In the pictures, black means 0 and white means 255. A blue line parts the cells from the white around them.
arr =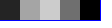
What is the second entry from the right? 111
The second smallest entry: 36
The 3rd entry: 204

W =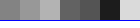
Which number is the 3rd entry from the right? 84
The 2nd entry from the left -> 152

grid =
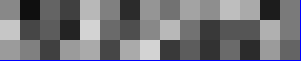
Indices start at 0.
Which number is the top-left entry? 136
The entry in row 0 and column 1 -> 15
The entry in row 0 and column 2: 100
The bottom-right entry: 100
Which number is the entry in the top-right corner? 122
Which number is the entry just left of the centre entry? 78
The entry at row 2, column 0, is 155
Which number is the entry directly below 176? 155
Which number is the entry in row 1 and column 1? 70
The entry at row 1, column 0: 198
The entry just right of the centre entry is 184

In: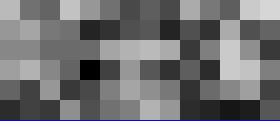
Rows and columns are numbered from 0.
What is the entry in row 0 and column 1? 113
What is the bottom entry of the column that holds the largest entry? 87
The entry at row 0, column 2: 100
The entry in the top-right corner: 214
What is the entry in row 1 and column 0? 151
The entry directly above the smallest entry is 107
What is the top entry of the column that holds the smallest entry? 151
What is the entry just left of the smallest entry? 100
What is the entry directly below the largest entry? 100
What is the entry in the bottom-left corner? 44
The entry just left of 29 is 22
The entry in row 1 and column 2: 120
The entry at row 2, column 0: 135
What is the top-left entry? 186
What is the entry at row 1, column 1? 165

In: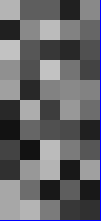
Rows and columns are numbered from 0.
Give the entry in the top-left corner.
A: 180
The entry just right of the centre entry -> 152
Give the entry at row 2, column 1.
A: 86
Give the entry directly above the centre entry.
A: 130
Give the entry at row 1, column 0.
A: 32
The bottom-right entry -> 48
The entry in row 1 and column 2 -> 187
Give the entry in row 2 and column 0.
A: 194
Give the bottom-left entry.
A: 167
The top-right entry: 137
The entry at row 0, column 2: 94
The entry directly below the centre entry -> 80
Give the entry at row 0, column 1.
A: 94

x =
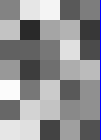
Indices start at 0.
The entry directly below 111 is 203
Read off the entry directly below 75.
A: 187
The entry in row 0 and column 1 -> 230
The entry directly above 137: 89
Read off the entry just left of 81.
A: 159
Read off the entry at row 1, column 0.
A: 195
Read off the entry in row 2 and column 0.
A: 97
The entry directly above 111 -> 119
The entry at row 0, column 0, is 131
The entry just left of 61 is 152

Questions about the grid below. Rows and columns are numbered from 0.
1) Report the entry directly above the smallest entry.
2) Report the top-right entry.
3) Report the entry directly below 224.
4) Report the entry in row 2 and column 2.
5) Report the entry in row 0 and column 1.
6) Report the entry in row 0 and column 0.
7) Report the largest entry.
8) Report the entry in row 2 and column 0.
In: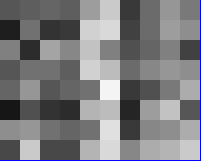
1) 101
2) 121
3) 217
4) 164
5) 94
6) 86
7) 244
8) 128

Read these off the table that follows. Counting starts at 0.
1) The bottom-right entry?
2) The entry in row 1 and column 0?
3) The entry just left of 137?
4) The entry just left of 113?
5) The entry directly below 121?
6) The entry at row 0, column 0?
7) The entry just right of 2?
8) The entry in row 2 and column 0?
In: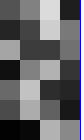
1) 137
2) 37
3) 178
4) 60
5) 113
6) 83
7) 8
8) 165

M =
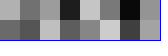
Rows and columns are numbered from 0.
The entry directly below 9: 63
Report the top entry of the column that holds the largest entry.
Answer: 121
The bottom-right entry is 163
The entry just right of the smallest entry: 148
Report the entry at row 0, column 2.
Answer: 156
